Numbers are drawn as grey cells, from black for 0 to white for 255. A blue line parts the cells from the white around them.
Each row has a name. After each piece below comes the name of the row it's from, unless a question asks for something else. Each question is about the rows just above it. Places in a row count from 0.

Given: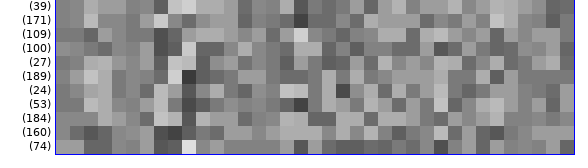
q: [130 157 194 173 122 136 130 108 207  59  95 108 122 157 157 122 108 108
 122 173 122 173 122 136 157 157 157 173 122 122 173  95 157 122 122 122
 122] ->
(189)
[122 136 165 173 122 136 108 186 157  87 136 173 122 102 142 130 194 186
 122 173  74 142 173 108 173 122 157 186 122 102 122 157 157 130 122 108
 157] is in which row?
(24)
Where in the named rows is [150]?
(27), 4
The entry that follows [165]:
[173]
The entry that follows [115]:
[136]
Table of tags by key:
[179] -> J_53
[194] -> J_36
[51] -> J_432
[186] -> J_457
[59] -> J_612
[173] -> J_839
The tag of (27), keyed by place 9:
J_457

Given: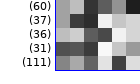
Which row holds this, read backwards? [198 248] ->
(31)
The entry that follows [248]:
[198]
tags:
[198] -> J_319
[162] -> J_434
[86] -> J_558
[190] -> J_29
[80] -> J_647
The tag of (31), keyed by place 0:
J_647
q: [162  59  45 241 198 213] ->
(37)
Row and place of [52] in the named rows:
(60), 2
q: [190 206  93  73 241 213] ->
(36)

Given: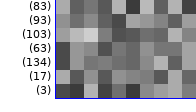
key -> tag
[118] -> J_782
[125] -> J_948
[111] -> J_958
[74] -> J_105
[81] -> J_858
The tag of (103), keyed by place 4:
J_858
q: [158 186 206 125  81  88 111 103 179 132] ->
(103)

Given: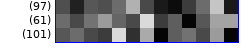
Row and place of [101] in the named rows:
(61), 4
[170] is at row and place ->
(101), 6
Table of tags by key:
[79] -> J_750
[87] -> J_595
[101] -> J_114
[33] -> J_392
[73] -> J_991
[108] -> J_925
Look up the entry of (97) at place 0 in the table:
J_750
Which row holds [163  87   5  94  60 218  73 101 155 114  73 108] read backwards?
(61)
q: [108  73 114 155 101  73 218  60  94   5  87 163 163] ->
(61)

